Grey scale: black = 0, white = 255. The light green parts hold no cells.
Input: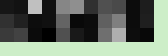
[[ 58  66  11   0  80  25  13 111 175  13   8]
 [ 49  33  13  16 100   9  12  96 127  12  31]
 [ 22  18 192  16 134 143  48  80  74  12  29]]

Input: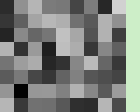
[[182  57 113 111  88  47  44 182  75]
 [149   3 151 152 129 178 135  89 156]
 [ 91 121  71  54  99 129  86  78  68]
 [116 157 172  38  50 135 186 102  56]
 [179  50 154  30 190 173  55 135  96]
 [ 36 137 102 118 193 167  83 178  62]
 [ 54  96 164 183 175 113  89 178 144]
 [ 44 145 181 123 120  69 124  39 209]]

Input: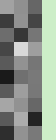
[[ 46 146 121]
 [ 90 172  35]
 [166 146 103]
 [ 90 158 120]
 [ 26 112 121]
 [ 90 146 118]
 [ 70 216 158]
 [109  55 118]
 [ 60 146  69]
 [162 144 102]]

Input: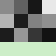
[[ 28 151  54  18]
 [180  28 130 144]
 [139  97  23 232]]

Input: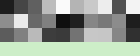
[[ 92 128 186  61  58 115 199 198 134  48]
 [141 234 104 128  15  32 134 120 140  30]
 [ 29  70  96 188 250 180 201 237  80 243]]

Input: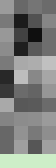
[[103 159  86 160]
 [103 146 121 142]
 [132 140 142 155]
 [169  88  90 107]
 [ 56 107 100 150]
 [ 40 189 136 166]
 [122 169 173 192]
 [140  31  89 110]
 [152  66  15 110]
 [121  27  82 134]
 [155 104 117 107]]

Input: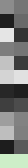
[[ 29  90]
 [190 127]
 [158 130]
 [ 63  76]
 [ 39  31]
 [212 225]
 [194  59]
 [125 117]
 [229  51]
 [ 30 105]
 [140 117]]

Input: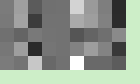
[[123 115 199 104 113 255 105 105  92]
 [119 158  42 117 114 130 157 131  56]
 [112 100 121 115 114  85 100 111 138]
 [121 163  60 114 114 170 158 129  43]
 [123 159  91 112 113 211 154 126  42]]

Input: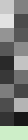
[[ 51  23]
 [ 77 180]
 [126  70]
 [ 56 113]
 [ 41 195]
 [ 88 139]
 [148  87]
 [226  75]
 [201 129]]
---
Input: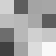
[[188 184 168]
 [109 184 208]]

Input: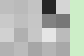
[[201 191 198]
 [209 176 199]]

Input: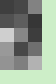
[[ 81  94  54]
 [207 135  61]]

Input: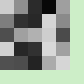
[[126  49  40]
 [ 78 160 177]]

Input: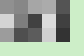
[[212 126  65]
 [156  79  92]]

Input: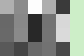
[[104 136  40]
 [105 138  40]]
